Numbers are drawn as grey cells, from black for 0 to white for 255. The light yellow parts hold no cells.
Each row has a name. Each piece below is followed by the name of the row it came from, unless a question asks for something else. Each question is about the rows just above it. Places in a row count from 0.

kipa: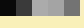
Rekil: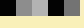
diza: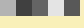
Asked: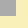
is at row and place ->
kipa, 2
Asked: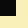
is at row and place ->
kipa, 0

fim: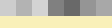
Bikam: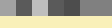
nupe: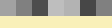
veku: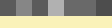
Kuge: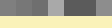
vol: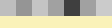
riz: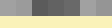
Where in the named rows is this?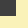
vol, 4
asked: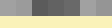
riz
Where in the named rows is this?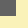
riz, 3
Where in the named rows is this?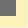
Kuge, 2
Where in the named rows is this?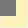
Kuge, 1
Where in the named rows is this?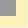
riz, 1

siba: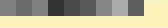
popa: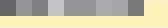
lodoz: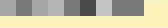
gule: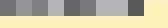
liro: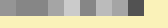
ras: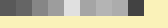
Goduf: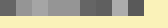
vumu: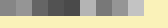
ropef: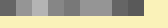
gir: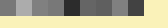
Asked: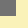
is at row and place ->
gule, 0
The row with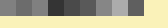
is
siba
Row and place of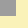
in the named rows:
ras, 3
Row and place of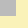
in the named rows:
liro, 6
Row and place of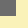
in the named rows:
siba, 1

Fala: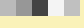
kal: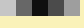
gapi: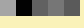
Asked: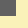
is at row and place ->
gapi, 2
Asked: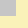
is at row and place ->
kal, 0
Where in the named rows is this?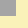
gapi, 0

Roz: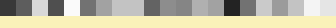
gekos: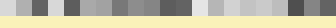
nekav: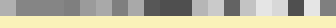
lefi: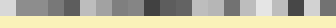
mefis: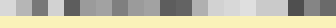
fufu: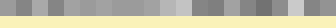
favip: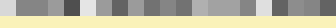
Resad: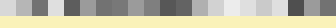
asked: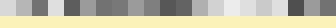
Resad
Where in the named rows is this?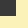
Roz, 0
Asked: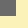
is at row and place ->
mefis, 20
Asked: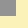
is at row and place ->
fufu, 20
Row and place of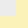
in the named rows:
Resad, 14

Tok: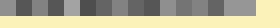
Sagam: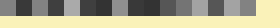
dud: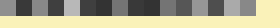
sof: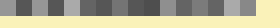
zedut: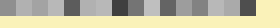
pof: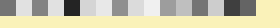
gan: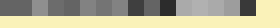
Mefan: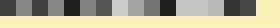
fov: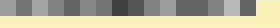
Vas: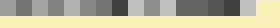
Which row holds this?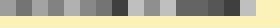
Vas
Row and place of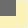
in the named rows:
gan, 3
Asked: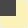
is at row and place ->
Mefan, 15
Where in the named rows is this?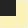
pof, 4
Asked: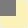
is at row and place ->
sof, 12
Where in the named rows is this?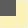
zedut, 4

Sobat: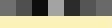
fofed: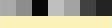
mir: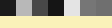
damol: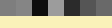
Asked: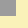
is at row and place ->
damol, 3
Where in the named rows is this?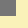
mir, 5
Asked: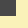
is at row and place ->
mir, 2

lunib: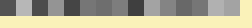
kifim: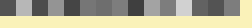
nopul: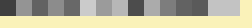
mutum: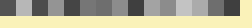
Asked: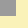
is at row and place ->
nopul, 6
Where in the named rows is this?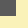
nopul, 12
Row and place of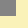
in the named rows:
lunib, 10

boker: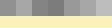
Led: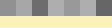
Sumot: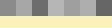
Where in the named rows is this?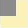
Sumot, 0
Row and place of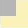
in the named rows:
Sumot, 3

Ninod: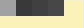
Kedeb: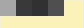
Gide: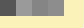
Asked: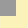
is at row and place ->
Gide, 1
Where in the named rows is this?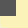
Gide, 0
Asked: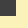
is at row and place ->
Ninod, 2
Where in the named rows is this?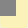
Gide, 2
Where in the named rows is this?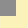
Gide, 3
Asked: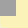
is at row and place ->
Ninod, 0
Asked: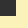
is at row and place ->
Kedeb, 2

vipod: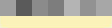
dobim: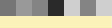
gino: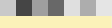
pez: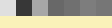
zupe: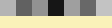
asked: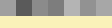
vipod
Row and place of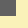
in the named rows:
zupe, 1
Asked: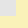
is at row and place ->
gino, 6
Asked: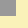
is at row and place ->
dobim, 1

